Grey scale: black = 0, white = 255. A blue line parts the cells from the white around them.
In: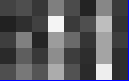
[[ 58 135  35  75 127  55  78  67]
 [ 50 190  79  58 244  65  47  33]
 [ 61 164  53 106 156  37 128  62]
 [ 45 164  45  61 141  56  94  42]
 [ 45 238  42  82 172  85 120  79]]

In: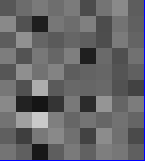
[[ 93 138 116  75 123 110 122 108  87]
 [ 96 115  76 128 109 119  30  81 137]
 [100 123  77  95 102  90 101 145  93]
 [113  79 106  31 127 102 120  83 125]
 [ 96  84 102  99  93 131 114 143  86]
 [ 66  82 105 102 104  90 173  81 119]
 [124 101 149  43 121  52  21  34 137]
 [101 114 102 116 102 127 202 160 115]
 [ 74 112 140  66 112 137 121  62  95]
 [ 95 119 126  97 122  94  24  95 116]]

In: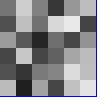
[[189 151  55 129 206 117]
 [ 68 233 216 113 191  80]
 [147  71 111  37  87 155]
 [188 166  96  69 199  69]
 [190 220 132 122  53  81]
 [227 193  70 162  31 187]]

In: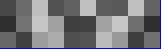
[[ 99 192  89  92 192  97  82 190 107  72]
 [ 47 111 199 162  65  63 161 198 115  47]
 [112  62 153 187  84  79 172 157  64 103]]

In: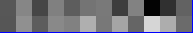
[[ 98  48   3 130  61 121 116  93 128  70 134  87]
 [107 173 214 101 165 120 175 129 137  93 144  86]]

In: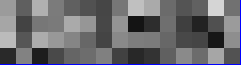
[[113 213  97  84 107 170 192 119  70  81  96 123 176  95 155]
 [155  80  34  63 111  45  20 148  71 150 170 122 119  67 166]
 [142  23  69  72 103 123 125 137  68 103 133 152 172  86 187]
 [ 82 166 108 138  96  51  40  65 128 109 101  73  29 130  41]]

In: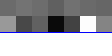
[[102 106 113  96 109 115 107]
 [132 253  66  10  97  72 153]]
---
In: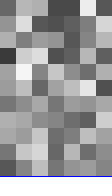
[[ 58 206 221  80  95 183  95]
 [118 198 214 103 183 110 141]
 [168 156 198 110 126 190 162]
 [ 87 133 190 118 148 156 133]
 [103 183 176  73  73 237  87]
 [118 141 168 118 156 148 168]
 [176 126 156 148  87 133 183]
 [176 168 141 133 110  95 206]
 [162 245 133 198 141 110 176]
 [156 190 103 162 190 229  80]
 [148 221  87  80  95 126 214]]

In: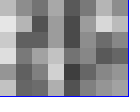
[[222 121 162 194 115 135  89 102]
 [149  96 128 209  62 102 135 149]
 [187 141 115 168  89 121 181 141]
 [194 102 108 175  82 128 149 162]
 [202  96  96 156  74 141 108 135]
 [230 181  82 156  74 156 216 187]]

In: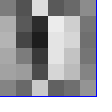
[[124  82 221  89 105 140]
 [132 105 201  97 111 148]
 [162 156  75 214 187 132]
 [168 124  56 228 195 117]
 [174  89  44 236 207 117]
 [180  69  29 228 214 111]]

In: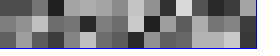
[[125 145 191 109 117  41 125 109 203  33 158  91 173 117 133  61]
 [ 77  77 117  33 165 173 165 139 197 145  49 217  84  41  61 165]
 [ 97 158  91  61 133 191 109  91  41 145  97 103 179 179 203  55]]

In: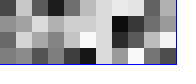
[[146 161 219 176 207 207 219  14  56 111 154]
 [104 213 168 133 195 249 219  42  90 188 242]
 [ 70 201  90  29 111 188 219 235 227  98 176]
 [125 139  84 125  62  22 219 154 249 117  78]]

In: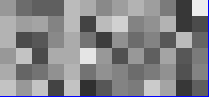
[[195 152 195  67 195  48  87 131 123 203 164  55  95]
 [179 158 164 131 187  67 187 209 131 145 179  55  75]
 [171 101 115 145 179 115 145 131 108 123 145  81 131]
 [152 108  95  95 187 171 137 158 179 158 123  55 237]
 [179  75  87 137 171 115  61 145 108 131  87 187 101]
 [152 195  75 171 171 229 152  81 152  95 164  87 123]]

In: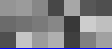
[[ 79 197 155 175  63 128 161]
 [149 155 135  71 167  87  79]
 [107 114 122 135  56 205 191]]
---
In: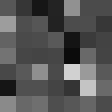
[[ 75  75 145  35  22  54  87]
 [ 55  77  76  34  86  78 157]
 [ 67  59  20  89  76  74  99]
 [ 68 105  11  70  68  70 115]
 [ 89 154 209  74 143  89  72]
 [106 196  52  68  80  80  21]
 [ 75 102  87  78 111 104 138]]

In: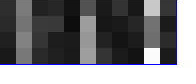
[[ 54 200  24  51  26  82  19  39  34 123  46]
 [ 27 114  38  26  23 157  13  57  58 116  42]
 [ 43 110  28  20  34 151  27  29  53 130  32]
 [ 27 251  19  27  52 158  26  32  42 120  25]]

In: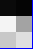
[[  4  10]
 [163 244]
 [223 200]]

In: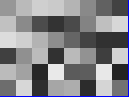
[[ 66  97 137 180 202 207 186 151]
 [215 191 131  74  51  76 138 193]
 [ 48  49  67 101 141 179 207 220]
 [211  62 146 186  49 187 144  64]
 [ 35 232  93  91 233  38 162 187]
 [114 213  44 173 166  46 215 109]]

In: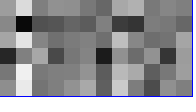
[[127 134 121 177 168 103 120 143 145 127 219 157]
 [103 120 125  52  60 128  92 101  85  81   9 136]
 [165 115 110 135 190 111 129 123 112 133 228 165]
 [156  53 146 108 145  27 132 119  73 167 128  38]
 [158 120  94 170 185  92 147 128 127 121 240 119]
 [127 144  76 125 202  95 169 146 127 116 234 142]]

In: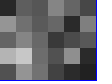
[[ 71 101 133  86  94  40]
 [127  42 103  90 112 149]
 [ 88  75  57 104 133 100]
 [ 42 143  81 109 199 180]
 [ 33  43  66 114 148  81]]

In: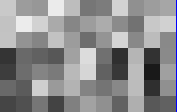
[[166 157 144 210 124 118 189 235 151 156 201]
 [209 200 114 139 172 157 134 170 210 236 194]
 [137 188 136 212 148 109 156 194 133 147 195]
 [138  50 181  47 112 220 161  87  97 105  52]
 [160  25 189  55  97 214 185 122 132 109  61]
 [144  47 188 136 116 131 179 154 207  91 105]
 [ 97  88 175  98 144 162 128  67 118  80  69]]
